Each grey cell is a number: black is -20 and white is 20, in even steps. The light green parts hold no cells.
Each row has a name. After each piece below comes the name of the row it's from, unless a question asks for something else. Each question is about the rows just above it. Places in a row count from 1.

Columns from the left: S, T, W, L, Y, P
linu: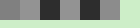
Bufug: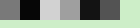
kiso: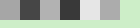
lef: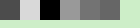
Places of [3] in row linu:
2 4
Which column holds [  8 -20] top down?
W
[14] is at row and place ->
lef, 2
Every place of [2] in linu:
6
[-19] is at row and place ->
Bufug, 2
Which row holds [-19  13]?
Bufug
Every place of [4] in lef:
4

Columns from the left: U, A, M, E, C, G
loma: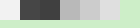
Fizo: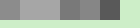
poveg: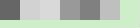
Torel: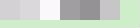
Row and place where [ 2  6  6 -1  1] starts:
Fizo, 1
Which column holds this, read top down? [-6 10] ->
G
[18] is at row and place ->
loma, 1
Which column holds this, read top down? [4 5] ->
E
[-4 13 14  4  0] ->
poveg
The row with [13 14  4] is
poveg

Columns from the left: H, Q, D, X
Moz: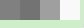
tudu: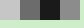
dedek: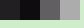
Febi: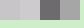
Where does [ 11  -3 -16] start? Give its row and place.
tudu, 1
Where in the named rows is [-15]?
dedek, 1

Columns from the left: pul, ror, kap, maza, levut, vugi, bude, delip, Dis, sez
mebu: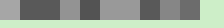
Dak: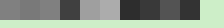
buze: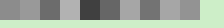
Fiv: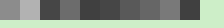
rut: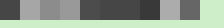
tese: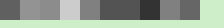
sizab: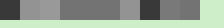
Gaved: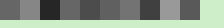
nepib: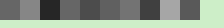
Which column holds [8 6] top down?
ror
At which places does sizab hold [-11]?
1 8
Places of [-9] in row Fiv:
3 6
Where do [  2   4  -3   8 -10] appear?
buze
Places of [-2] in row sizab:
4 5 6 10
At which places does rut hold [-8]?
5
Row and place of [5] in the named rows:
Dak, 5

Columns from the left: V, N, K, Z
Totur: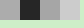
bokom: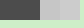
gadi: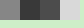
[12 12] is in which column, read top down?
Z
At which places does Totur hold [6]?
3
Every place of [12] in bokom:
4
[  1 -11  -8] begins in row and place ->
gadi, 1

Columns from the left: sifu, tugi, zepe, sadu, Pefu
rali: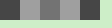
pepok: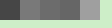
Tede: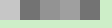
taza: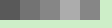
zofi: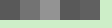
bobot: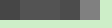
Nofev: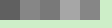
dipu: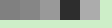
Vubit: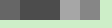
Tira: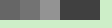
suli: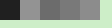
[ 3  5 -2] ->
Tede
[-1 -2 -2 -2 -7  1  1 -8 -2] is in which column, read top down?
tugi
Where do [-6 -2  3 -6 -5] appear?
zofi
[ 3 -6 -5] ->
zofi
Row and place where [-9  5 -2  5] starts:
rali, 1
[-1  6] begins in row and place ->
Nofev, 3
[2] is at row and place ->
suli, 5

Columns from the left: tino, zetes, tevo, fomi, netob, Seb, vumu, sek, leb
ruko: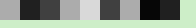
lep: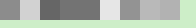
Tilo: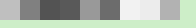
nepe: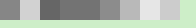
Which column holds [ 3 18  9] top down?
vumu
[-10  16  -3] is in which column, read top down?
Seb
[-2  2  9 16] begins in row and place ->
nepe, 5
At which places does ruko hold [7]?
1 4 7
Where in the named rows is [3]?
lep, 7

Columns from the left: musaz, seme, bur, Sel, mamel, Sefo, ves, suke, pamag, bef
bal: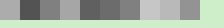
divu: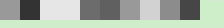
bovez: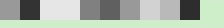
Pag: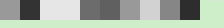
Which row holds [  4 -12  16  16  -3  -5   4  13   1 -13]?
Pag
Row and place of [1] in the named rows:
Pag, 9

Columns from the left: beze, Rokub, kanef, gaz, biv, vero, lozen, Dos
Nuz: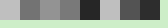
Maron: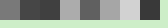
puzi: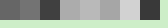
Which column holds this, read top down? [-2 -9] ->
Rokub
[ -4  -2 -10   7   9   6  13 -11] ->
puzi
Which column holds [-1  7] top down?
gaz
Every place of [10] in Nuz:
1 6
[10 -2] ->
Nuz

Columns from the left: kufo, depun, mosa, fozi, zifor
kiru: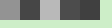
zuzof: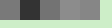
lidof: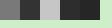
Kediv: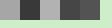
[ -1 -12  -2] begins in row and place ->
zuzof, 1
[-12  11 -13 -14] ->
lidof
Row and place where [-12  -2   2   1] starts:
zuzof, 2

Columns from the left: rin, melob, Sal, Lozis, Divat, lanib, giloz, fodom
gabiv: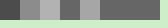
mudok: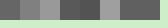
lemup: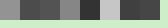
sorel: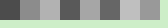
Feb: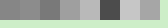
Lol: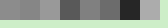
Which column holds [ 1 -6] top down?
Lozis
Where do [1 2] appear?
Feb
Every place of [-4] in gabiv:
4 6 7 8

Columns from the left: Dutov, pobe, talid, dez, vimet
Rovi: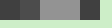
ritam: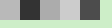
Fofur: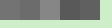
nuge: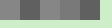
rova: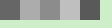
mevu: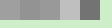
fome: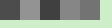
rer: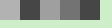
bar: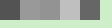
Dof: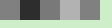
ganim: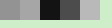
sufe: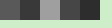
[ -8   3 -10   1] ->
fome
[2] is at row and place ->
rova, 3
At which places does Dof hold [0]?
1 5
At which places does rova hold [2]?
3
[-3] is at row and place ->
Fofur, 2

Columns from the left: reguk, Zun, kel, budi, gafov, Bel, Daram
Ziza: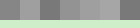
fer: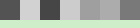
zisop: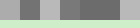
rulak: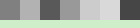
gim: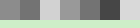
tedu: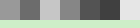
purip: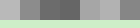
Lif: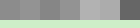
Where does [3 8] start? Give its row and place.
Lif, 4
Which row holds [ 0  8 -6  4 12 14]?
rulak
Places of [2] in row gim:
1
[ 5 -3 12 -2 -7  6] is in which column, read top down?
gafov
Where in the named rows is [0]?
rulak, 1
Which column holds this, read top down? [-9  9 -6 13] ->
kel

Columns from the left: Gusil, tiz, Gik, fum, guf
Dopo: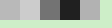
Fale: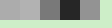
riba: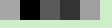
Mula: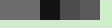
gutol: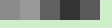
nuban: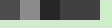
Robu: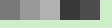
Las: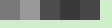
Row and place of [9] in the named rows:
Dopo, 1
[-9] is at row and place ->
Las, 5
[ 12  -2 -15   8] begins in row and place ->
Dopo, 2

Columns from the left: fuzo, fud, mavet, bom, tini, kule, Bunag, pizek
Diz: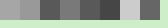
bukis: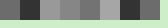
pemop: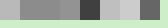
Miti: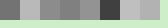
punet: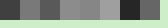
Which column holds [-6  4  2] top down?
mavet
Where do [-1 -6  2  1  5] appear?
punet
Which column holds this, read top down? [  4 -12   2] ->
fud
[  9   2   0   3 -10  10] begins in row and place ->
Miti, 2

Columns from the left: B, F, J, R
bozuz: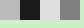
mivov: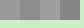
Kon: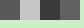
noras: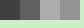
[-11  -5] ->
Kon
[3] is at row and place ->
noras, 4

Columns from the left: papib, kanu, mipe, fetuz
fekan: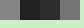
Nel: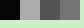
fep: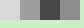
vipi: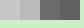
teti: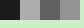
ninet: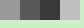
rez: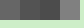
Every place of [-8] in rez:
3
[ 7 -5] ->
teti
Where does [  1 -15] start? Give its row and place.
fekan, 1

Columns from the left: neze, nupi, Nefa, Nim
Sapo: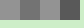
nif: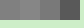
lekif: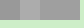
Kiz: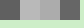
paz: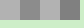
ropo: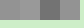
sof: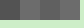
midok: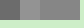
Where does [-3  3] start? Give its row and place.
midok, 1
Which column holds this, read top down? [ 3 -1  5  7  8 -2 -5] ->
Nefa
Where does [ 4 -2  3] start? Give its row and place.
ropo, 2
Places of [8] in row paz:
1 3

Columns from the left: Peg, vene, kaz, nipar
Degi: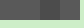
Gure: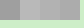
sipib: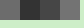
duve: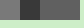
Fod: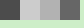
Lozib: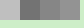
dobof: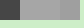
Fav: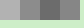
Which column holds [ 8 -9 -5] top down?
kaz
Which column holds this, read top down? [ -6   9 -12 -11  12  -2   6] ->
vene
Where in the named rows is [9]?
Gure, 2
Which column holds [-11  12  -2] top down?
vene
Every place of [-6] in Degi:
1 2 4
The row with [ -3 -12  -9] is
sipib
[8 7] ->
Gure

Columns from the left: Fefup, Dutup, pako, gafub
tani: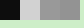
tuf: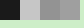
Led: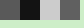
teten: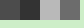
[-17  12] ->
Led
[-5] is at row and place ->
Led, 4
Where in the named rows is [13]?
tani, 2
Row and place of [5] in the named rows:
tuf, 4
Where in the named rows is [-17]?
Led, 2
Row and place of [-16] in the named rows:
tuf, 1
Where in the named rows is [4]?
tani, 3

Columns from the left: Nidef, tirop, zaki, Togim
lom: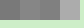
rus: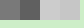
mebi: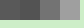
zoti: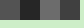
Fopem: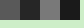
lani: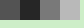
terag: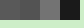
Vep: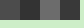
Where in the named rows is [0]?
lom, 3
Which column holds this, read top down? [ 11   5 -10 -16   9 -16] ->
Togim
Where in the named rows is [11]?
rus, 4
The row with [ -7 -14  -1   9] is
lani
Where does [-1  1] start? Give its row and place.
lom, 1
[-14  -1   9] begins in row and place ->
lani, 2

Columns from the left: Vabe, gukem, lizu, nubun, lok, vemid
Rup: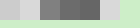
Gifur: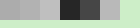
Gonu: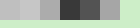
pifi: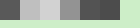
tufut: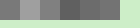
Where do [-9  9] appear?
Gifur
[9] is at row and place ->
Gifur, 6
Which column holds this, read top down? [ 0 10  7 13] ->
lizu
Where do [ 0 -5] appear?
tufut
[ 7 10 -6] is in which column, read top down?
Vabe

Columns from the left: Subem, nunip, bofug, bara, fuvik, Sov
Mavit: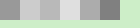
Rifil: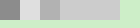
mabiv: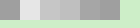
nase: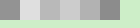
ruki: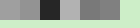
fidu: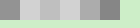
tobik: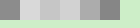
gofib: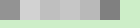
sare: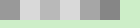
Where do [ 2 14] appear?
tobik
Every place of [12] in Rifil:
4 5 6
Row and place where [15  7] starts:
Mavit, 4

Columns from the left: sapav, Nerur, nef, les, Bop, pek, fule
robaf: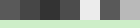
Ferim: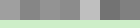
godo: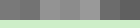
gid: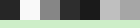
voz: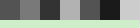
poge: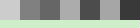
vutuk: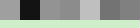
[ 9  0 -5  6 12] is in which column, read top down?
fule
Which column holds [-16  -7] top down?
Bop
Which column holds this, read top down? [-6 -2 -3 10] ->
pek
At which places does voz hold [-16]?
6

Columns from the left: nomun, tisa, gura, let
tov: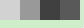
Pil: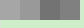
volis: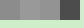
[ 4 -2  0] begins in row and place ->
Pil, 2
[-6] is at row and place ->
tov, 4
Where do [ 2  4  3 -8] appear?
volis
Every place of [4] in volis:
2
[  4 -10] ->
tov
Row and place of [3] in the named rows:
volis, 3

